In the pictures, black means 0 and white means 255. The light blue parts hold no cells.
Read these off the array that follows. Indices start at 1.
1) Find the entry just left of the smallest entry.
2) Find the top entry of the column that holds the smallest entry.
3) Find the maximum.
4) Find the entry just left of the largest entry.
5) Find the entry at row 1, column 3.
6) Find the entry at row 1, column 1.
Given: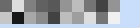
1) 198
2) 221
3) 240
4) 117
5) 128
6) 106

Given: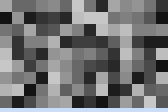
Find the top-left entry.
166
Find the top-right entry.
51
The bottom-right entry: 86
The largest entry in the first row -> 199
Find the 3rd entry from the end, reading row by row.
104
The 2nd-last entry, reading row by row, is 199
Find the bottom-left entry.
104
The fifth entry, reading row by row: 138
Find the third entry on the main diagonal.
166
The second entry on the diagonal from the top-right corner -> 86
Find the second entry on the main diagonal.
148
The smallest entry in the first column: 19
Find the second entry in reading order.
104
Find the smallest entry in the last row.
19
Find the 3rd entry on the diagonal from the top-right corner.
128
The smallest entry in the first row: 40
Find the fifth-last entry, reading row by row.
74
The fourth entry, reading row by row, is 128

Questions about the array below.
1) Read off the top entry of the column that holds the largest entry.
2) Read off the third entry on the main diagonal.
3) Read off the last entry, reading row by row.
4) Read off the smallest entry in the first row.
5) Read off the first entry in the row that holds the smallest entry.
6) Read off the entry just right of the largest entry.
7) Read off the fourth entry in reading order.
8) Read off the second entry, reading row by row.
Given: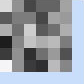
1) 218
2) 206
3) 134
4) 71
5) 29
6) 145
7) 100
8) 145

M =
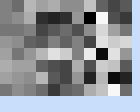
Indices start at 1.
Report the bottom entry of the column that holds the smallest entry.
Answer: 173
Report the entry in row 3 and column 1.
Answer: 118
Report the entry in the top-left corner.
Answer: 129
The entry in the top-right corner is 89
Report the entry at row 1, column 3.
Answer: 183
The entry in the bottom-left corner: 118
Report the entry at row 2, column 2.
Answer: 141
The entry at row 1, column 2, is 108
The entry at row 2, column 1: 129
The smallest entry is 0
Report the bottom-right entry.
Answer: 108
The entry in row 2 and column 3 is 173
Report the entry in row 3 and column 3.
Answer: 129
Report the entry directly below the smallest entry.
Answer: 141
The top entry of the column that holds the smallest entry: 194
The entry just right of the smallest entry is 247
